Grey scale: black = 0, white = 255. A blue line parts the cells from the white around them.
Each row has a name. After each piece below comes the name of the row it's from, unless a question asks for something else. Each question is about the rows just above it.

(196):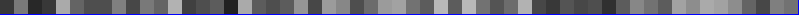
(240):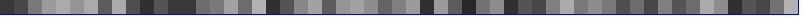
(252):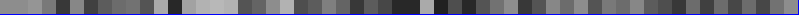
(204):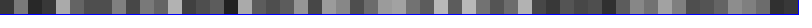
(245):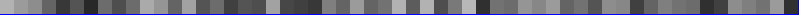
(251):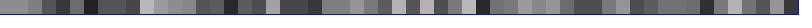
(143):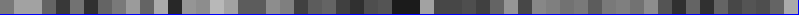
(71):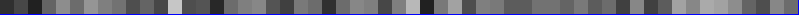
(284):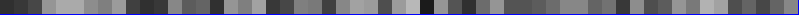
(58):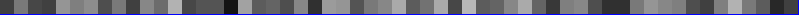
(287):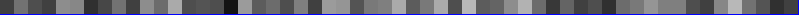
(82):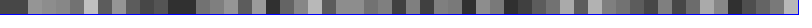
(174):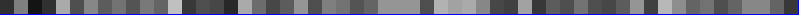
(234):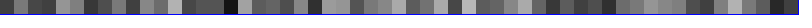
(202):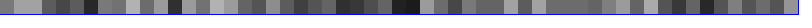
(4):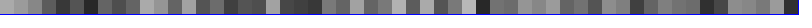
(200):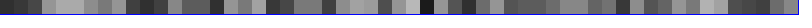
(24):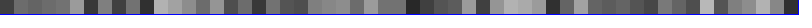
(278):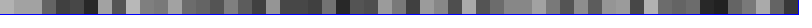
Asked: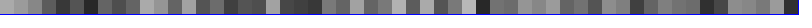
(4)
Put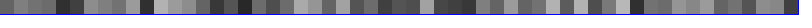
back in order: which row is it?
(245)

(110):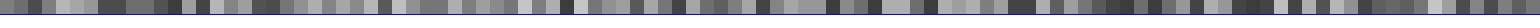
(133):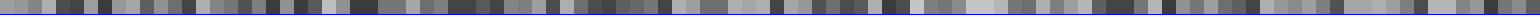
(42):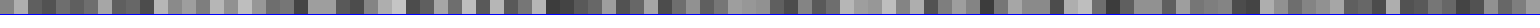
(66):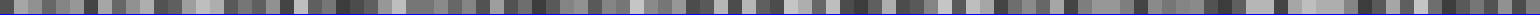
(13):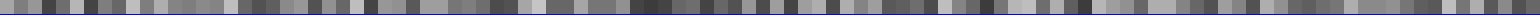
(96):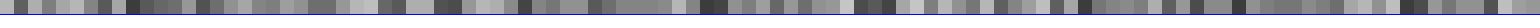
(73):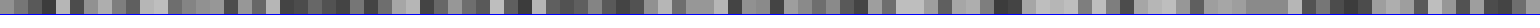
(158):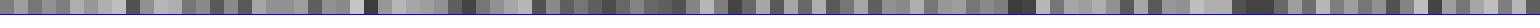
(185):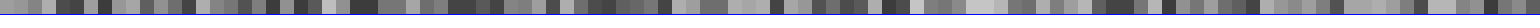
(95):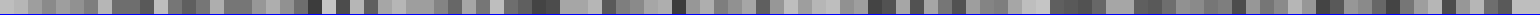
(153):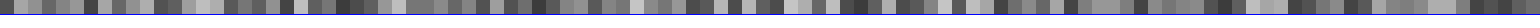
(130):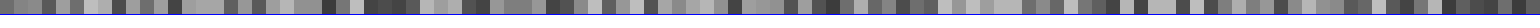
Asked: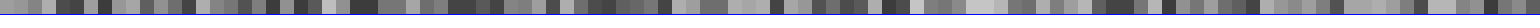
(185)
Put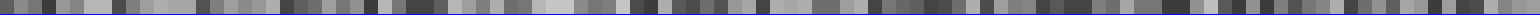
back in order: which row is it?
(133)
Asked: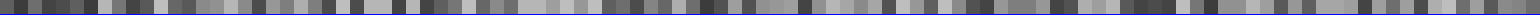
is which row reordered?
(130)

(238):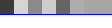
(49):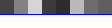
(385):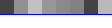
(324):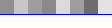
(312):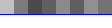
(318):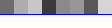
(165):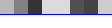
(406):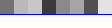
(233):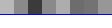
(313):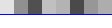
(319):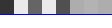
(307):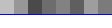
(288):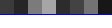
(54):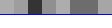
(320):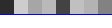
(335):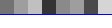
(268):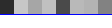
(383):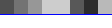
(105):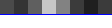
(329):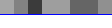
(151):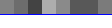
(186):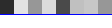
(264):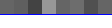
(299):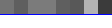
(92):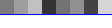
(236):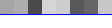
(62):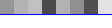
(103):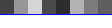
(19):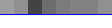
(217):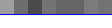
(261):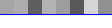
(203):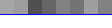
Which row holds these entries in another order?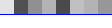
(62)
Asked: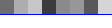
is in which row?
(318)
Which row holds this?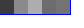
(233)

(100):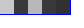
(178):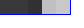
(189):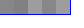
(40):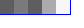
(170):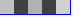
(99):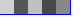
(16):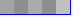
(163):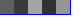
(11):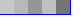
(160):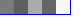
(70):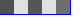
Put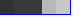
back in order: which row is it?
(100)
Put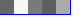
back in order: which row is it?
(160)

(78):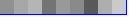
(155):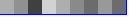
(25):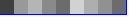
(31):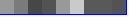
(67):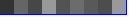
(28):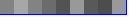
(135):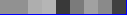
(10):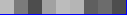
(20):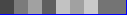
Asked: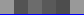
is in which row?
(67)
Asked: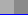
(155)
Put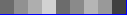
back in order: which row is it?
(25)
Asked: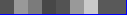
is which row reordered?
(31)
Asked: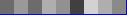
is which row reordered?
(155)
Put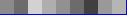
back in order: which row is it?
(25)
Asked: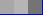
(78)

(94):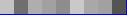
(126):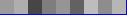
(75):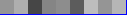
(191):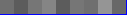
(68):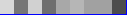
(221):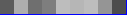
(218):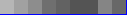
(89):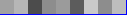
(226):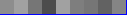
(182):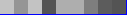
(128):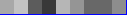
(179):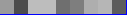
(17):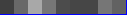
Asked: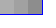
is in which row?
(94)
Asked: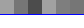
(226)
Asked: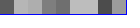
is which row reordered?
(179)

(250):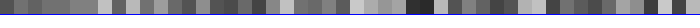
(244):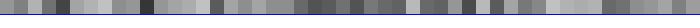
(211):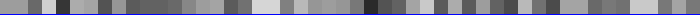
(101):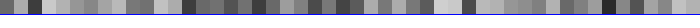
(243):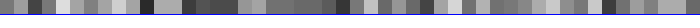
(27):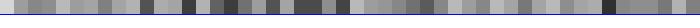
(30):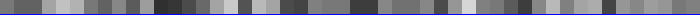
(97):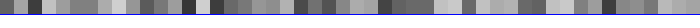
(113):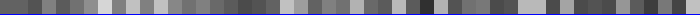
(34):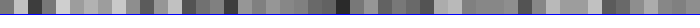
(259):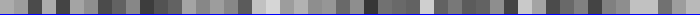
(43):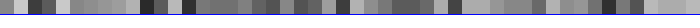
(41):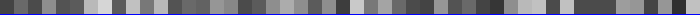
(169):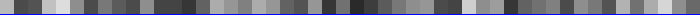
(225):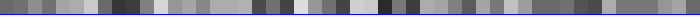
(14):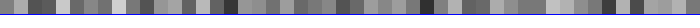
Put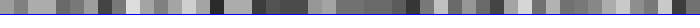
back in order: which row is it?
(243)
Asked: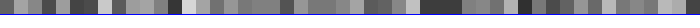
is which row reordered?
(30)
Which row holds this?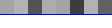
(27)
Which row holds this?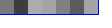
(225)
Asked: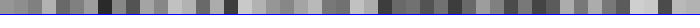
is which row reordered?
(101)
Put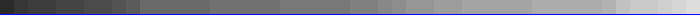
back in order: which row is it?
(243)
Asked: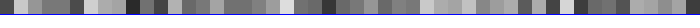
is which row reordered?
(243)

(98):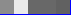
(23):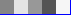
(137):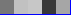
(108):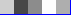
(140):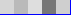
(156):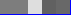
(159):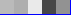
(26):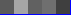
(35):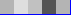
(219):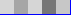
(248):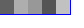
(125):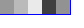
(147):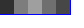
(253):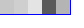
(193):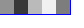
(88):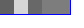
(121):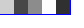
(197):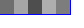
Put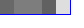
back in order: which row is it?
(156)
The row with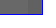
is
(98)

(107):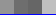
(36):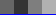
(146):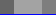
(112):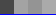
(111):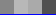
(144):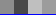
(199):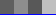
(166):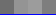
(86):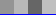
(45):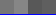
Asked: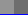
(107)
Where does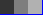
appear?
(36)

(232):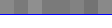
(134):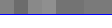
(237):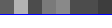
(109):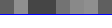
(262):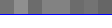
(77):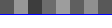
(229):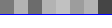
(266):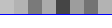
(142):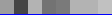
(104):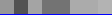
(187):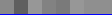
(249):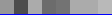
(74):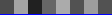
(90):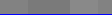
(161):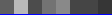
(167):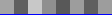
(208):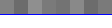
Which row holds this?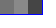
(161)
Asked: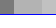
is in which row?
(142)
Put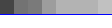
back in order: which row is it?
(142)
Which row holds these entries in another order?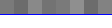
(208)
